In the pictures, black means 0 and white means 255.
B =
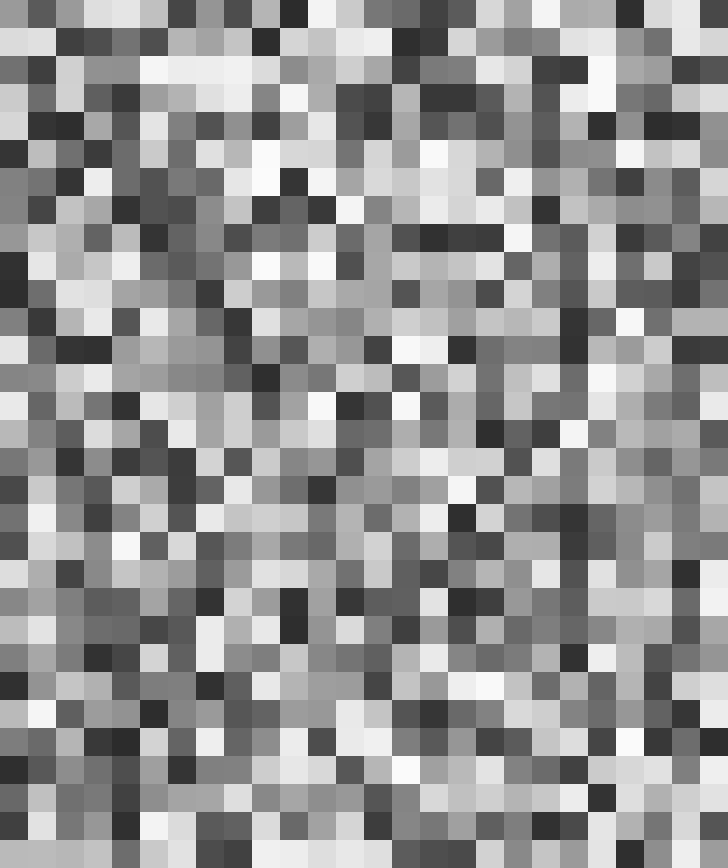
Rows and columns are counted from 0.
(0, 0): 154
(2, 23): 157
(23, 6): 96
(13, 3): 234
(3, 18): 179
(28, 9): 136
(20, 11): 169
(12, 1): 106
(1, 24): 232
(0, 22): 47
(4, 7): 82
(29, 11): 162
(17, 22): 183
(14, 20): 115
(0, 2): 154
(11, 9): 224
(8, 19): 114
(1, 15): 58
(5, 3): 59
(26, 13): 240
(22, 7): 235
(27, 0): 47
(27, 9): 205
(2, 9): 219
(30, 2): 183
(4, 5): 228
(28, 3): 121
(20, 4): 197
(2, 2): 208
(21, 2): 127
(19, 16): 84
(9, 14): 201
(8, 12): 107
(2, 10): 140
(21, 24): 106
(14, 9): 83
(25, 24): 54
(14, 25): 234
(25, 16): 105

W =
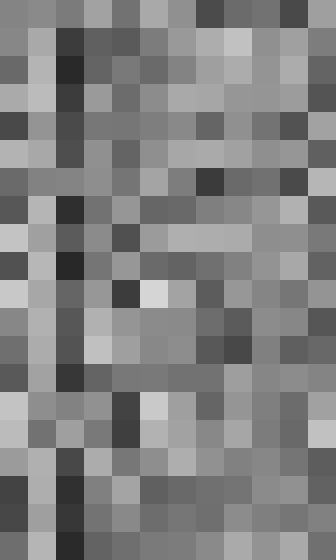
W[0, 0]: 132
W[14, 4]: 67
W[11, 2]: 87
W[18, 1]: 159
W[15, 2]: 159
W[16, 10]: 117
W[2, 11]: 100
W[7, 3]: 114
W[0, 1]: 138
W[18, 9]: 127
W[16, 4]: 119
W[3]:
[170, 187, 60, 154, 108, 140, 169, 166, 150, 149, 156, 84]
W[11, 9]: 140
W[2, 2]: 41
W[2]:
[105, 180, 41, 100, 121, 106, 131, 159, 172, 148, 172, 100]
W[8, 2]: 91
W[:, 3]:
[162, 96, 100, 154, 119, 144, 142, 114, 139, 117, 151, 177, 192, 100, 145, 121, 172, 128, 115, 99]
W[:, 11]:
[159, 125, 100, 84, 162, 96, 182, 89, 121, 98, 148, 86, 104, 132, 161, 193, 93, 98, 129, 112]
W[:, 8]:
[107, 193, 172, 150, 144, 161, 106, 135, 171, 129, 151, 91, 72, 158, 149, 166, 129, 116, 140, 170]
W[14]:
[195, 142, 130, 145, 67, 201, 159, 101, 149, 127, 108, 161]
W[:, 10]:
[73, 160, 172, 156, 82, 150, 74, 177, 143, 168, 118, 135, 95, 140, 108, 105, 117, 145, 118, 169]
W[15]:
[187, 114, 159, 121, 63, 178, 162, 136, 166, 124, 105, 193]
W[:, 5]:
[169, 124, 106, 140, 126, 143, 164, 102, 155, 106, 213, 139, 136, 121, 201, 178, 142, 96, 109, 122]
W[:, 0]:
[132, 135, 105, 170, 73, 179, 106, 87, 195, 81, 200, 135, 111, 89, 195, 187, 155, 67, 71, 110]
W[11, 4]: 149
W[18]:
[71, 159, 55, 115, 137, 109, 118, 111, 140, 127, 118, 129]
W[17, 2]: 48
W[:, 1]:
[138, 169, 180, 187, 148, 168, 130, 181, 160, 183, 167, 177, 172, 162, 142, 114, 176, 174, 159, 181]

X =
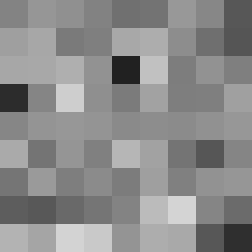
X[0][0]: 131
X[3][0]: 44
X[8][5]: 173
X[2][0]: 167
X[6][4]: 124
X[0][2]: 144
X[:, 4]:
[112, 168, 33, 123, 138, 182, 124, 131, 148]
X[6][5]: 159
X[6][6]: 128
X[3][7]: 127
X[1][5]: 173
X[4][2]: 151
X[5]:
[170, 116, 149, 128, 182, 162, 116, 86, 133]
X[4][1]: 148
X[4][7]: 145
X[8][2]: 211
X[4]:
[134, 148, 151, 148, 138, 141, 139, 145, 151]
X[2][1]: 168
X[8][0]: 179
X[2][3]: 146
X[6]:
[117, 154, 126, 139, 124, 159, 128, 146, 150]
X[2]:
[167, 168, 175, 146, 33, 193, 125, 146, 127]
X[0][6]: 152
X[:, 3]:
[130, 127, 146, 143, 148, 128, 139, 117, 201]
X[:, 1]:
[150, 167, 168, 133, 148, 116, 154, 88, 165]

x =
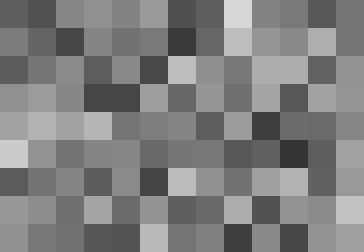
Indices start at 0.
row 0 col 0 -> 95
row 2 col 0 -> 92
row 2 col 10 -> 172
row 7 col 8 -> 172
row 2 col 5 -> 72
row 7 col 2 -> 112
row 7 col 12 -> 194
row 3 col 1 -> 155
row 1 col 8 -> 190
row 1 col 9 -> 149
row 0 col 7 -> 94
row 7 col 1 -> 141
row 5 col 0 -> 203
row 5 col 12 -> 162
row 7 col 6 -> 95
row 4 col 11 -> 106
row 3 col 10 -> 87
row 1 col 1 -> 100
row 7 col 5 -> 148
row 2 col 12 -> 148
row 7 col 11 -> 139
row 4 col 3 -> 181
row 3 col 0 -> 144
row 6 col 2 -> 133
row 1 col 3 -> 133
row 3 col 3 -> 70
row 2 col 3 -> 93
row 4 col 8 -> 156
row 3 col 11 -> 162
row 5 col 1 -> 147
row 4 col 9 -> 62
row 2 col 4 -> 137
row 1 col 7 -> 102
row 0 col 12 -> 117

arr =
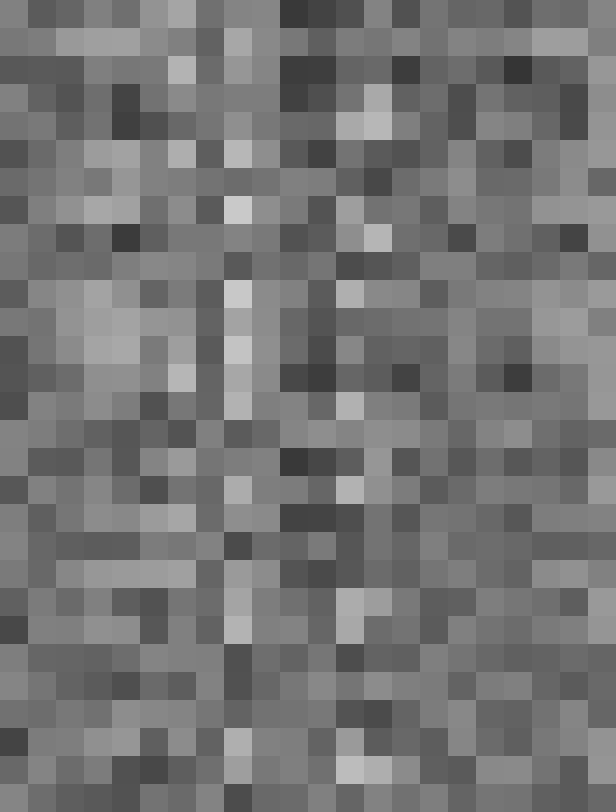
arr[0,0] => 129
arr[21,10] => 112
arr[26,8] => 175
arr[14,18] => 117
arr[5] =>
[82, 106, 126, 156, 162, 129, 174, 94, 183, 142, 89, 66, 115, 90, 82, 98, 132, 97, 76, 124, 138, 151]
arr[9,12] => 76
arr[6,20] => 140
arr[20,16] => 126
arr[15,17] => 131
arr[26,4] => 150
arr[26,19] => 120
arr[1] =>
[120, 125, 153, 159, 160, 139, 128, 98, 167, 137, 120, 95, 124, 118, 131, 114, 131, 125, 133, 158, 157, 127]
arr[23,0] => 126
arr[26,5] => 95
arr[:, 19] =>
[110, 158, 89, 94, 103, 124, 121, 146, 96, 106, 147, 151, 138, 107, 121, 111, 99, 117, 125, 95, 139, 111, 122, 99, 102, 114, 120, 115, 96]
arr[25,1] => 109
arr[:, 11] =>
[67, 95, 62, 79, 103, 66, 125, 83, 91, 117, 91, 84, 75, 61, 103, 142, 71, 102, 68, 122, 74, 98, 102, 118, 136, 120, 99, 112, 128]
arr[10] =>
[92, 134, 144, 163, 144, 100, 123, 92, 200, 139, 129, 91, 175, 137, 134, 93, 121, 130, 132, 147, 139, 154]
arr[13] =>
[84, 96, 108, 143, 144, 129, 182, 100, 167, 138, 72, 61, 102, 92, 67, 100, 123, 91, 61, 107, 120, 150]
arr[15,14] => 139
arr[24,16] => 99
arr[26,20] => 131
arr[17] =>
[87, 129, 115, 134, 108, 79, 115, 104, 172, 126, 124, 102, 178, 144, 124, 91, 106, 125, 120, 117, 104, 153]
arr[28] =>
[133, 109, 94, 89, 82, 115, 106, 131, 76, 105, 107, 128, 101, 130, 113, 126, 100, 117, 115, 96, 90, 104]
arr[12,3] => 164
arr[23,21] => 101
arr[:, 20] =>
[106, 157, 98, 73, 74, 138, 140, 148, 68, 121, 139, 156, 148, 120, 117, 99, 86, 104, 127, 96, 145, 94, 127, 107, 91, 133, 131, 90, 90]
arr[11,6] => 146
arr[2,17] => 89
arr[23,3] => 98
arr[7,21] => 153
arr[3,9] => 125
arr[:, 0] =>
[129, 120, 88, 129, 115, 82, 106, 85, 124, 119, 92, 120, 82, 84, 78, 131, 130, 87, 126, 131, 122, 96, 72, 126, 133, 113, 68, 104, 133]
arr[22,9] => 128

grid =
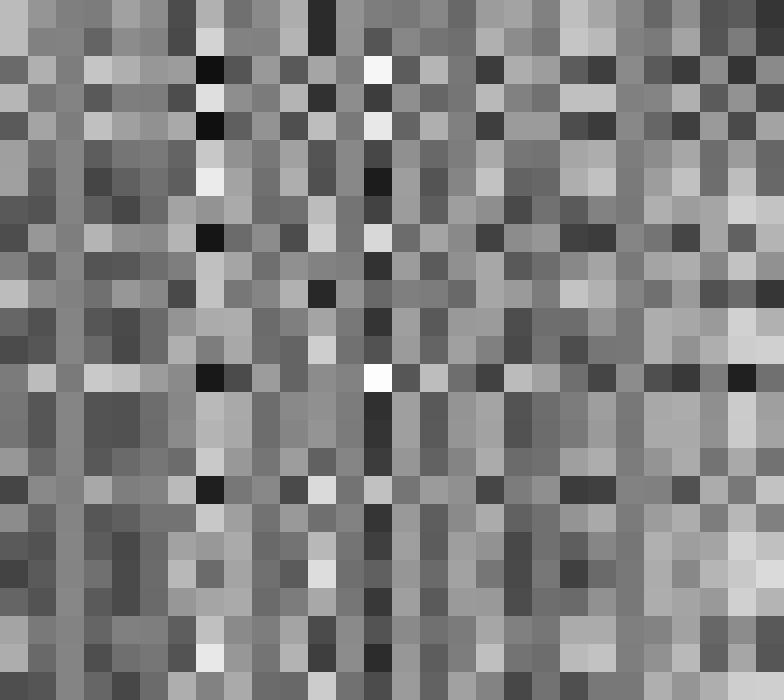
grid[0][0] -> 187
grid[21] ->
[101, 83, 135, 90, 74, 106, 151, 165, 170, 107, 124, 168, 118, 56, 159, 90, 154, 153, 76, 110, 106, 145, 120, 173, 164, 153, 208, 180]
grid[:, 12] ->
[146, 145, 126, 141, 121, 136, 136, 116, 117, 126, 146, 120, 113, 130, 124, 123, 133, 115, 130, 116, 111, 118, 138, 140, 113]
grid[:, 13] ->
[125, 85, 246, 61, 232, 71, 28, 66, 216, 50, 105, 52, 82, 253, 48, 52, 60, 193, 53, 63, 96, 56, 83, 44, 76]
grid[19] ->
[90, 82, 133, 92, 72, 106, 162, 152, 170, 105, 115, 184, 116, 63, 159, 92, 158, 146, 72, 112, 94, 134, 118, 176, 158, 164, 210, 192]
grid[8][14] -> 108
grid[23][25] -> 98
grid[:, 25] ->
[83, 85, 141, 91, 154, 109, 110, 165, 165, 134, 81, 154, 174, 125, 143, 145, 115, 172, 125, 164, 181, 153, 103, 98, 174]
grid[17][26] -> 120
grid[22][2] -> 131
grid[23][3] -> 78
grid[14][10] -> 137
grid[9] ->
[127, 91, 133, 84, 87, 110, 126, 192, 165, 111, 144, 130, 126, 50, 156, 91, 144, 167, 89, 109, 136, 164, 121, 164, 173, 134, 194, 145]
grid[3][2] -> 131
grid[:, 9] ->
[138, 129, 153, 123, 147, 120, 112, 107, 140, 111, 133, 107, 109, 156, 109, 109, 117, 136, 114, 105, 112, 107, 125, 116, 107]
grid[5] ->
[159, 112, 132, 93, 117, 121, 100, 200, 145, 120, 161, 84, 136, 71, 144, 104, 125, 170, 118, 115, 166, 173, 125, 140, 167, 109, 155, 102]
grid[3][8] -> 142
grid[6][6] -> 94
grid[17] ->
[69, 137, 128, 168, 126, 130, 186, 31, 119, 136, 74, 218, 115, 193, 117, 155, 144, 70, 124, 143, 60, 64, 130, 128, 81, 172, 120, 194]
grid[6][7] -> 235
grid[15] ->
[116, 86, 133, 83, 81, 108, 139, 180, 168, 109, 133, 148, 123, 52, 159, 90, 149, 162, 82, 108, 121, 154, 119, 169, 169, 145, 202, 163]
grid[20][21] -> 106
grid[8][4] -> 142
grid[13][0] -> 123
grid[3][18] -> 129
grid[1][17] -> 176
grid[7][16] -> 158
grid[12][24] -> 146
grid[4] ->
[90, 164, 125, 192, 160, 145, 169, 16, 95, 147, 79, 189, 121, 232, 100, 175, 128, 62, 155, 155, 77, 59, 136, 102, 63, 154, 74, 163]
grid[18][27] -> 128
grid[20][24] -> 136

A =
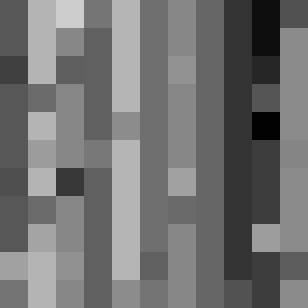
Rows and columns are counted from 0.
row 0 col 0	87
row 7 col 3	96
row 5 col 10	133
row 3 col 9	85
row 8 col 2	135
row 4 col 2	135
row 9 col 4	181
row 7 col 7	102
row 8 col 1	164
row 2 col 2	95
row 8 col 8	51
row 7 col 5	111
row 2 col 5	111
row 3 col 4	181
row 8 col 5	111
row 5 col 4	181
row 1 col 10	139
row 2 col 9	38
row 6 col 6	161
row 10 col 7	102
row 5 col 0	87
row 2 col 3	96
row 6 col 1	180
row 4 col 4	140
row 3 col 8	51
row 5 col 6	135
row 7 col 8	51
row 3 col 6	135
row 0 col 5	111
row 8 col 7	102
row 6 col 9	61
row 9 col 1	180
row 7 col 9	61
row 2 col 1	180
